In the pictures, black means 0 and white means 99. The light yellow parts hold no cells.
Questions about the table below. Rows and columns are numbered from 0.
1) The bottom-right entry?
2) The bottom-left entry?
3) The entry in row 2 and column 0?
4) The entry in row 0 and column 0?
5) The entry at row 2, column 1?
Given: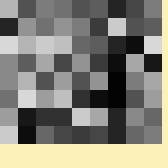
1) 48
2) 79
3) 84
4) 70
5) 70

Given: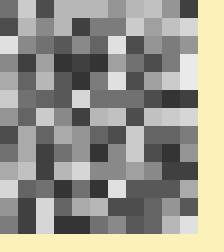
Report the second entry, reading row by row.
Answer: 79
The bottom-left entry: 48
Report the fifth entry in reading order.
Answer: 71
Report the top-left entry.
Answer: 44
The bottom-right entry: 87
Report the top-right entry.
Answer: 25
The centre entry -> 71
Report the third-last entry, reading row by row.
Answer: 39
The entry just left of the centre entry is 25
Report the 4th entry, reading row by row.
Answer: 71
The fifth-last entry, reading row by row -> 53
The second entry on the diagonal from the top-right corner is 75
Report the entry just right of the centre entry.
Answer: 75
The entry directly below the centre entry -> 39

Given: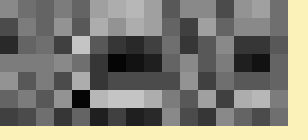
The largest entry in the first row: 71
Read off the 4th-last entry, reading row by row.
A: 53
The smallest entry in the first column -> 16
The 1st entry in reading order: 53
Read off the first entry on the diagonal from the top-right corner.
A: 43
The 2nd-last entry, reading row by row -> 29
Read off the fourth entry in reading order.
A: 48
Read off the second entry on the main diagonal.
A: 48
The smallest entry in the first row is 29
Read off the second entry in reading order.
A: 43
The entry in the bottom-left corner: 25
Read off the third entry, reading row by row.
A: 39
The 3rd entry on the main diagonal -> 43
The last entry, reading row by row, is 43
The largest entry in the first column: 57

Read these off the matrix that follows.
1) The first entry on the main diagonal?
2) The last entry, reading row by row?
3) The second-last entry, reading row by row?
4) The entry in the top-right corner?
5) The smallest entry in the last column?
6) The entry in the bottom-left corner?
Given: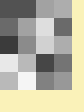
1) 32
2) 59
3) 50
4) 67
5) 41
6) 72

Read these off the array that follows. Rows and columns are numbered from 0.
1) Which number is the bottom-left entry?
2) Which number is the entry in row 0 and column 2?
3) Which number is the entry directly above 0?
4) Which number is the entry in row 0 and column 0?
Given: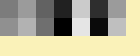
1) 56
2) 38
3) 13
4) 48

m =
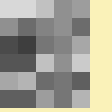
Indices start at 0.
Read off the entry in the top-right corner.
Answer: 61
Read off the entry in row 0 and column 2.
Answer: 75
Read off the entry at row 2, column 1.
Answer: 24
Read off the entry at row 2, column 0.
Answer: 29
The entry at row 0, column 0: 84
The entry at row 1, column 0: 56
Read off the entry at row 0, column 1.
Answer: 84
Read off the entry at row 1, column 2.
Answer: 51
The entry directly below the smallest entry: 33
